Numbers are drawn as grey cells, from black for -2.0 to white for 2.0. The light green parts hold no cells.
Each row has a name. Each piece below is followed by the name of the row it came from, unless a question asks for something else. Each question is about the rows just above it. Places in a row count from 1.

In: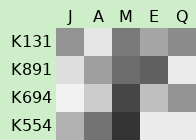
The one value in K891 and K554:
[1.7]
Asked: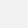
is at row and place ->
K694, 1
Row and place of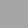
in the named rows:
K131, 4
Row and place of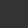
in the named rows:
K554, 3
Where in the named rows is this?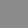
K131, 5
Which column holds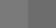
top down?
M

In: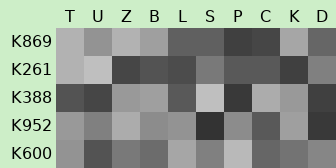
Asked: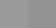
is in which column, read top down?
T
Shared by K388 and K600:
[-0.7]
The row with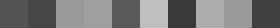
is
K388
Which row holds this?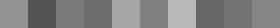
K600

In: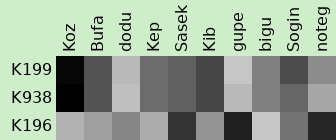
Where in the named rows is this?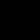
K938, 1
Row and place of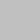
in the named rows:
K938, 3

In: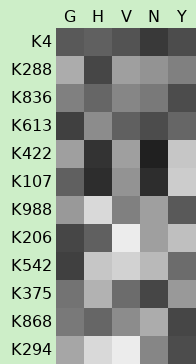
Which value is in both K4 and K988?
[-0.6]
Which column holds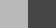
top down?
N
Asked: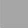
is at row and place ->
K294, 1
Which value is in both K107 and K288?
[0.3]

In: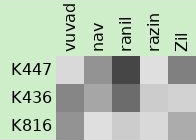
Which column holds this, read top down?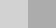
Zil
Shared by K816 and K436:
[1.2]
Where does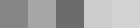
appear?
K436
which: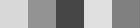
K447
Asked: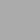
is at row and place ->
K816, 5

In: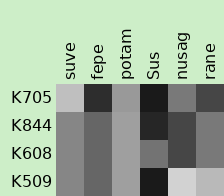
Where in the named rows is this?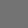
K608, 4
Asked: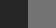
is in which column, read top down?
Sus
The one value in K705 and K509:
[-1.6]
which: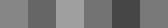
K608

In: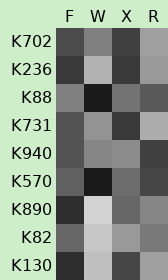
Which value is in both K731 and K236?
[-1.1]
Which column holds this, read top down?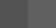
F

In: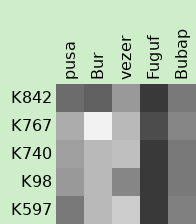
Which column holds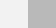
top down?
Bur
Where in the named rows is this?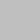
K740, 3
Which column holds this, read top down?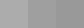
pusa
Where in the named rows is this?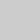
K597, 3
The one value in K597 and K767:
[0.9]
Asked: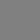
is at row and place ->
K597, 5
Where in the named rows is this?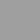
K740, 1

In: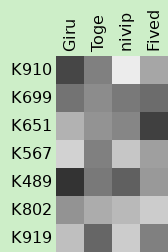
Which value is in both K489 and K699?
[-0.1]
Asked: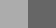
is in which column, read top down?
Toge
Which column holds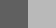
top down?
nivip

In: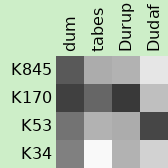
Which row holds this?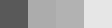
K845
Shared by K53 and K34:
[0.8]
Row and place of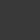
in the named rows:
K170, 3
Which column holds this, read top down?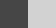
Dudaf
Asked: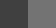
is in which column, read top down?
dum
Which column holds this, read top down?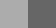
tabes

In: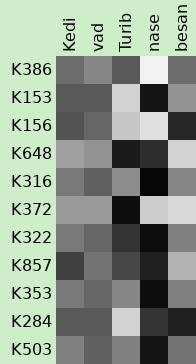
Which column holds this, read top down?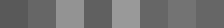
vad
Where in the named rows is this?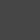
K857, 3

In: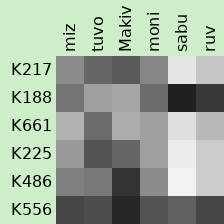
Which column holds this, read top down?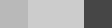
ruv
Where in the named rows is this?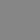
K217, 4
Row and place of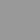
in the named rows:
K225, 1

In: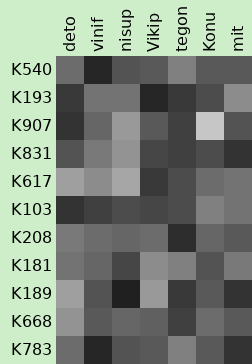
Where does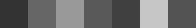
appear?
K907
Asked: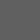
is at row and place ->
K668, 4
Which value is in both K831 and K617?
[-0.8]
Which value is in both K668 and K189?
[-0.6]
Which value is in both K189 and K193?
[-1.1]
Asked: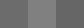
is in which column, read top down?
Konu
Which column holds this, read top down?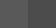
Konu

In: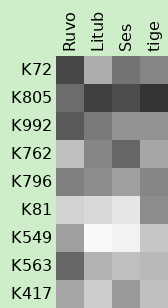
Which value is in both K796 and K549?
[0.5]
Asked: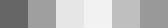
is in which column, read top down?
Ses
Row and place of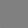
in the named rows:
K796, 1
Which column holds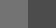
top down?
Ses
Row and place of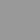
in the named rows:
K417, 3
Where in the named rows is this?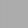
K72, 2

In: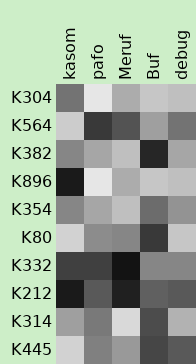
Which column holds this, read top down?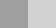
kasom
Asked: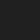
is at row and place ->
K212, 3
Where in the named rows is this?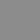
K80, 2

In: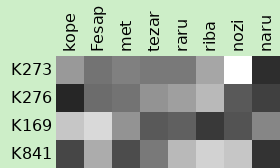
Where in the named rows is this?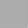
K841, 2
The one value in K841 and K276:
[0.9]
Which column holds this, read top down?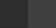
naru
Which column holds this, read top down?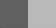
raru
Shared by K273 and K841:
[-0.1]
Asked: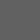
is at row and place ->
K169, 5
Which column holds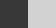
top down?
riba

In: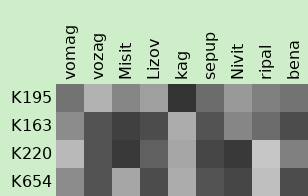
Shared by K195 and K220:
[0.0]
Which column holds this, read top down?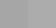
kag
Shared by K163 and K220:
[-0.7]
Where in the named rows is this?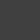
K163, 3
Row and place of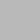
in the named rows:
K220, 1

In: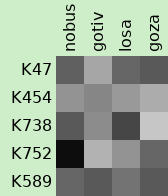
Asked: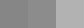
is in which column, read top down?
gotiv
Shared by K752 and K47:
[-0.4]
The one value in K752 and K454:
[0.3]
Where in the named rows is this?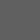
K47, 1

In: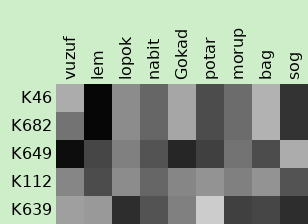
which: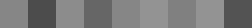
K112
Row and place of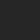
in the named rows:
K649, 5
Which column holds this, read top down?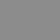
lopok
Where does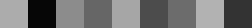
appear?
K46
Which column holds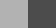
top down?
bag
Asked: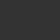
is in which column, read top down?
sog

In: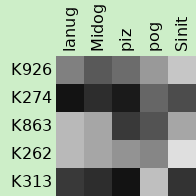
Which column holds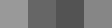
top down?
pog
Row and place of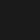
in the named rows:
K274, 3
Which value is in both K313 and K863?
[-1.1]

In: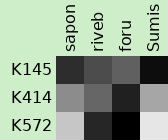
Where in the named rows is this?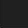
K414, 3
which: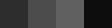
K145
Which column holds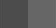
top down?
riveb

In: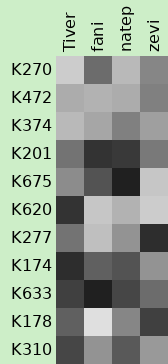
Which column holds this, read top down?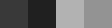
natep
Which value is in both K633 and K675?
[-1.5]

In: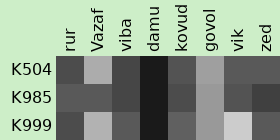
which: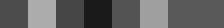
K504
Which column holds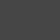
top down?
viba
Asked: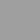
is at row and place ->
K504, 6
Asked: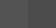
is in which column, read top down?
kovud
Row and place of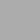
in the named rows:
K504, 2
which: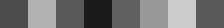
K999

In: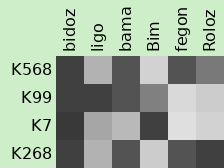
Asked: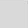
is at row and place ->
K99, 5
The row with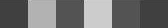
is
K268
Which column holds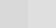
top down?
fegon
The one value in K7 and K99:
[-1.0]
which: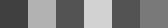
K568
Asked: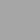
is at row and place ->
K7, 2
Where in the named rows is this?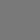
K568, 6

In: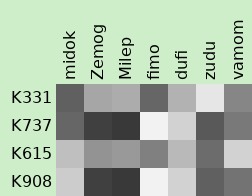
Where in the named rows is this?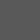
K737, 6
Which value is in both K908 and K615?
[1.3]
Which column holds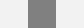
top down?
fimo
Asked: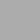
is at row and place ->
K331, 3
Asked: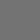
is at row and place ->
K908, 7

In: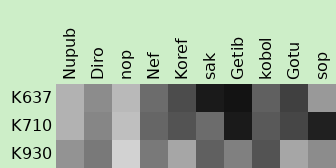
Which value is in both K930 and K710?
[-0.7]
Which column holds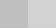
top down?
nop
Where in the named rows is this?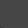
K710, 9
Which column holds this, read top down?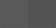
kobol
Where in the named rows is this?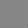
K710, 2

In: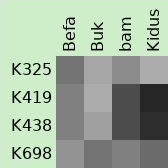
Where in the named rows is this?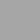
K325, 2
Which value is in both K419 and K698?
[0.0]
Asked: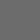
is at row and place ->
K698, 4
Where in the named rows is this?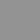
K698, 1
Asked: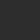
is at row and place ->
K438, 4
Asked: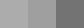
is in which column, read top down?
Buk

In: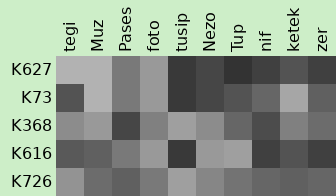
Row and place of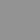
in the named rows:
K726, 1
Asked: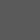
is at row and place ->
K616, 1
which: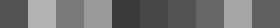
K73
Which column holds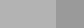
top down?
Muz
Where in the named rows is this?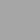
K73, 9

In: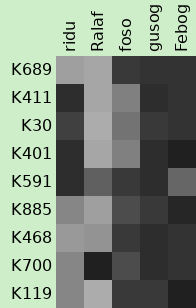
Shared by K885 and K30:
[-1.1]
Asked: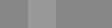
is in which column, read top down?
ridu
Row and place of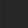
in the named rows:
K885, 5
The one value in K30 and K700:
[-1.2]

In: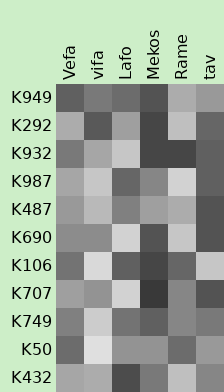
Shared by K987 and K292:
[-0.4]
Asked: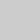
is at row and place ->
K749, 2
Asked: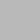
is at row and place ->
K487, 2
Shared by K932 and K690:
[1.1]
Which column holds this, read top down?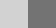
Lafo
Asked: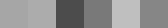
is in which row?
K432
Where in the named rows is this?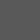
K292, 2

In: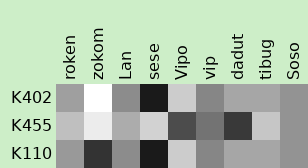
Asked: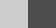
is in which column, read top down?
Vipo
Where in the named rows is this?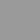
K110, 1

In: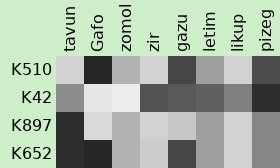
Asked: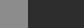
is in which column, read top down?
tavun
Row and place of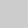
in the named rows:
K652, 4
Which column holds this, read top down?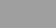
letim
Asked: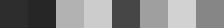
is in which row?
K652
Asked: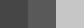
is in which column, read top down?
gazu

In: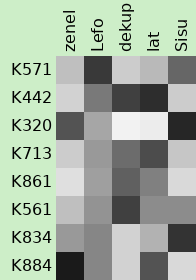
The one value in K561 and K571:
[1.0]
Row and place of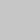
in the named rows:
K713, 5
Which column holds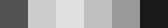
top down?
zenel
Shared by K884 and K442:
[1.3]
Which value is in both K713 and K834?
[0.4]
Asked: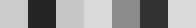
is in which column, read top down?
Sisu
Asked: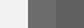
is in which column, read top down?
dekup

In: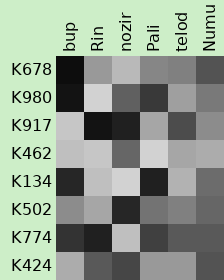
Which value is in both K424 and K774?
[-0.6]
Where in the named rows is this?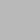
K678, 3
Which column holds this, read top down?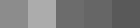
Numu
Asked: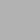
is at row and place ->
K134, 5
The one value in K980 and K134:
[1.3]
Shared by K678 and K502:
[0.0]
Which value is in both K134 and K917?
[-1.5]

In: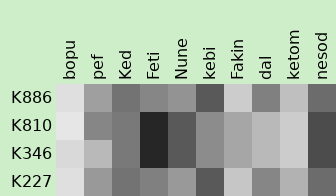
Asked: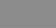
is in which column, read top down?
kebi
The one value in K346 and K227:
[-0.6]
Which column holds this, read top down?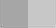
Fakin

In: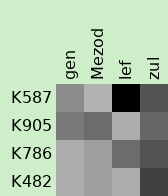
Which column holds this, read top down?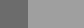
Mezod
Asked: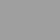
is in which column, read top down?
Mezod
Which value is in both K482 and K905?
[0.7]
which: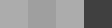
K482
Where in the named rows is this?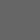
K905, 4

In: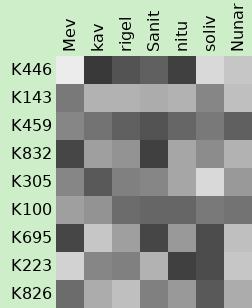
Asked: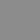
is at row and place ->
K832, 6
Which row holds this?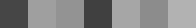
K832
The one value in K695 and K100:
[0.5]
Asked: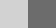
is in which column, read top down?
Mev
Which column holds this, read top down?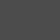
soliv

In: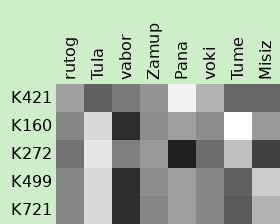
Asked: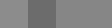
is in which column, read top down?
voki
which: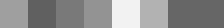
K421
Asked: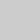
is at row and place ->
K499, 8
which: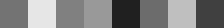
K272
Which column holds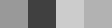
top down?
Misiz
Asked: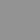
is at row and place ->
K421, 4

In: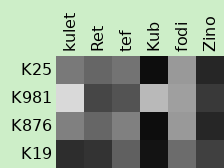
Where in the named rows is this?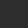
K19, 1
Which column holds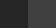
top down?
Zino
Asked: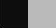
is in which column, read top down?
Kub
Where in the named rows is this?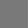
K25, 1

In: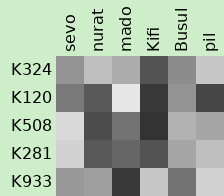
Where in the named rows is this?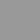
K933, 1
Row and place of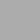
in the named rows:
K324, 3

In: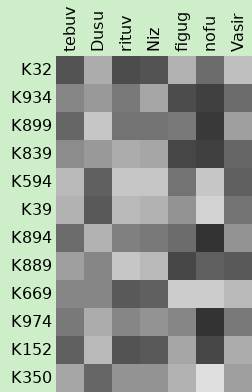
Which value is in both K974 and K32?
[0.7]
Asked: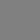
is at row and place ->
K894, 3
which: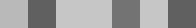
K594
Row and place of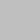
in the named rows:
K32, 7
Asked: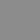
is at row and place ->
K839, 1

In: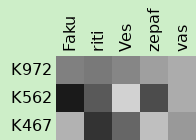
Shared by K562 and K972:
[0.7]
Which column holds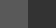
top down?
riti
